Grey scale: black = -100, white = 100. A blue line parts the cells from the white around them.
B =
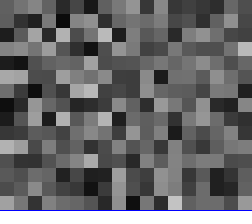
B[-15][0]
-25
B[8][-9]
-16
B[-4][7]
-43
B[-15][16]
-19
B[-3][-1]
-26
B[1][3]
-4
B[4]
[-78, -85, -37, -23, -18, -22, 26, -40, -36, -34, -19, -7, -20, -8, 10, -14, -39, -19]
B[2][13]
-1
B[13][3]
-30
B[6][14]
-46
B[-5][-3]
-26
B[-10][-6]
-12
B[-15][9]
16
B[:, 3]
[-23, -4, -68, 22, -23, -41, -37, -19, -78, -32, -1, -36, -21, -30, 1]
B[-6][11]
0
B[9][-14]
-48
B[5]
[32, 28, -40, -41, 24, 0, -11, 8, -51, -52, 8, -79, -12, -11, -29, 12, -14, -34]
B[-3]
[-30, -38, -15, -21, -74, -44, -76, -74, 24, -41, -51, 14, 2, -57, -30, -75, -59, -26]
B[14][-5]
-25
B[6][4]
-57
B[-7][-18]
-78
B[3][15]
-38
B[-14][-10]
-19
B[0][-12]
-81
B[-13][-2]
-44
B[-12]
[3, 9, -9, 22, -33, -63, -87, -39, 16, -4, -49, -43, -6, -30, -38, -38, -10, 45]
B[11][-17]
-60
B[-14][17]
-44
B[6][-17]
-54
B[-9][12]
-26
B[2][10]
-31
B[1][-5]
-37

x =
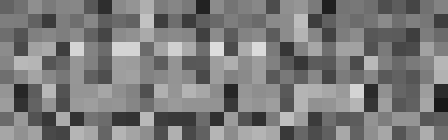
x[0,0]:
-22
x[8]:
[-17, 20, -35, -57, 35, -60, -9, -15, -58, -60, 45, -52, -55, -56, -15, -62, 22, -35, -62, -3, 50, 23, -54, -14, -30, -28, 15, -2, 17, 17, -32, -27]
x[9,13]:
-43
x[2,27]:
-28
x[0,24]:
-9
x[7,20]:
-35
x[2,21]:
41
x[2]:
[-14, -34, 0, 6, -1, 9, -22, -46, 9, 14, 33, 4, 8, 5, -50, 10, -28, 3, 8, -28, 10, 41, 5, -48, -2, 10, -32, -28, -29, -51, -2, -17]
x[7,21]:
41
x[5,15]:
23
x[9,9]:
29
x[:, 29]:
[-46, 0, -51, -41, -4, -33, -26, -24, 17, -8]
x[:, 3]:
[-4, -54, 6, 33, -33, 7, 44, 16, -57, -43]
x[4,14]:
-30
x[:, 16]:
[-9, -1, -28, -40, 37, 2, -70, -55, 22, 10]
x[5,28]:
-23
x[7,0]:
23
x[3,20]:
-58
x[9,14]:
-24
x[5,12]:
16
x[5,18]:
23
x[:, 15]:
[10, -18, 10, 73, 24, 23, 10, 15, -62, 42]
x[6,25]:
66
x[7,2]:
-22
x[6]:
[17, -70, -27, 44, -35, 17, 17, 30, 12, 3, -37, 38, 17, 41, 31, 10, -70, 18, 11, 14, -30, 41, 38, 31, 21, 66, -66, 14, -20, -26, 23, -66]
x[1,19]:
8
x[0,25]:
-6
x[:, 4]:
[4, -1, -1, -51, -21, -7, -35, -41, 35, -47]
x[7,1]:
-61
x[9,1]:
14

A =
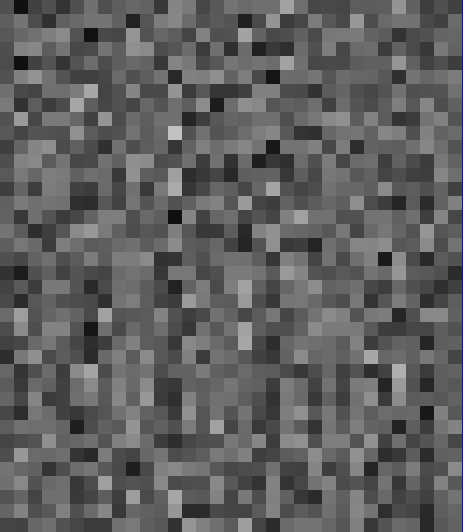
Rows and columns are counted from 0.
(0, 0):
-37
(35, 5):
-55
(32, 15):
-4
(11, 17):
-16
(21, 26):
-60
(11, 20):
-63
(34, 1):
7
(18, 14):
-37
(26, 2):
-38
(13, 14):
-44
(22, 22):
-10
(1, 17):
-75
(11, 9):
12
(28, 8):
6
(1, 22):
-3
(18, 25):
-13
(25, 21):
9
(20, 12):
-73
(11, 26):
-14
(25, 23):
-17
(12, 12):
25
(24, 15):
-16
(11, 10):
9
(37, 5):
-45
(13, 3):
-3
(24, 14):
-1
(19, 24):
-30
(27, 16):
-8
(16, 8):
-25
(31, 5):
-20
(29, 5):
-56
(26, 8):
-9
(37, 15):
-12
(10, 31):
-14
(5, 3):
-11
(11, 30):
-53
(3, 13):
-16
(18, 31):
-29
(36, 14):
-66
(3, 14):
-54

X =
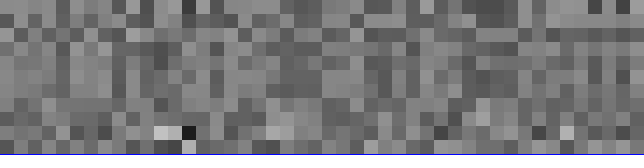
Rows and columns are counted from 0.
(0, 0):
9
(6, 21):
-24
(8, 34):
25
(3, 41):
3
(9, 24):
-8
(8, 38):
1
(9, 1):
-10
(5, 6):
3
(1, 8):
9
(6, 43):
-7
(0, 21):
-32
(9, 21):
0
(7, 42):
-22
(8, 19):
11
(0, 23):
-5
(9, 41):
-10
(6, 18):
1
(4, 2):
-7
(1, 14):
-20
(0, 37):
12
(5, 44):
-37
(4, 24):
-16
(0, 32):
-9
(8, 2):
-23
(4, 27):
-28
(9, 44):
-40
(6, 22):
-25
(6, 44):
-20
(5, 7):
9
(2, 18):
8
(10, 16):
-12
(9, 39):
-19
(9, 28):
-18
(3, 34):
-22
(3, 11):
-38
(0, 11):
10
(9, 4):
15

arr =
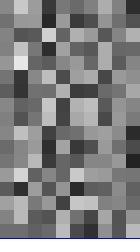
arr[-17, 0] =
7
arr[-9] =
[0, -35, -8, 48, -47, 32, 43, -43, 20, -4]
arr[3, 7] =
36
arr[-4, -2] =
9
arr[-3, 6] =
51
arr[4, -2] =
-29
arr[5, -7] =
48
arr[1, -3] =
16
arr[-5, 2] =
-24
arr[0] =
[7, 57, 22, -55, -6, -17, 0, 36, 1, -64]
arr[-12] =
[-9, -58, 7, 48, -40, 25, 34, -44, 20, 12]
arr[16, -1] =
45
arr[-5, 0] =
21
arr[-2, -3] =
30
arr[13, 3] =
-33
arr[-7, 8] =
-13
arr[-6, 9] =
-73
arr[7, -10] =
6
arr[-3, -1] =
-18
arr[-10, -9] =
-23
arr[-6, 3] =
-54
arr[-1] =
[-14, -14, -24, -17, 47, -42, -62, 12, -33, 45]
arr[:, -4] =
[0, -39, 21, -31, -19, 34, -50, 49, 43, 19, -38, 5, 24, -27, 51, -45, -62]
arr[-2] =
[3, 45, -29, -35, 38, -11, -45, 30, -34, 16]
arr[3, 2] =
-7
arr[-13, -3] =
36
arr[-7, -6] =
28
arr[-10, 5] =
40
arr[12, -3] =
21
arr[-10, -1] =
4
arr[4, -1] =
4
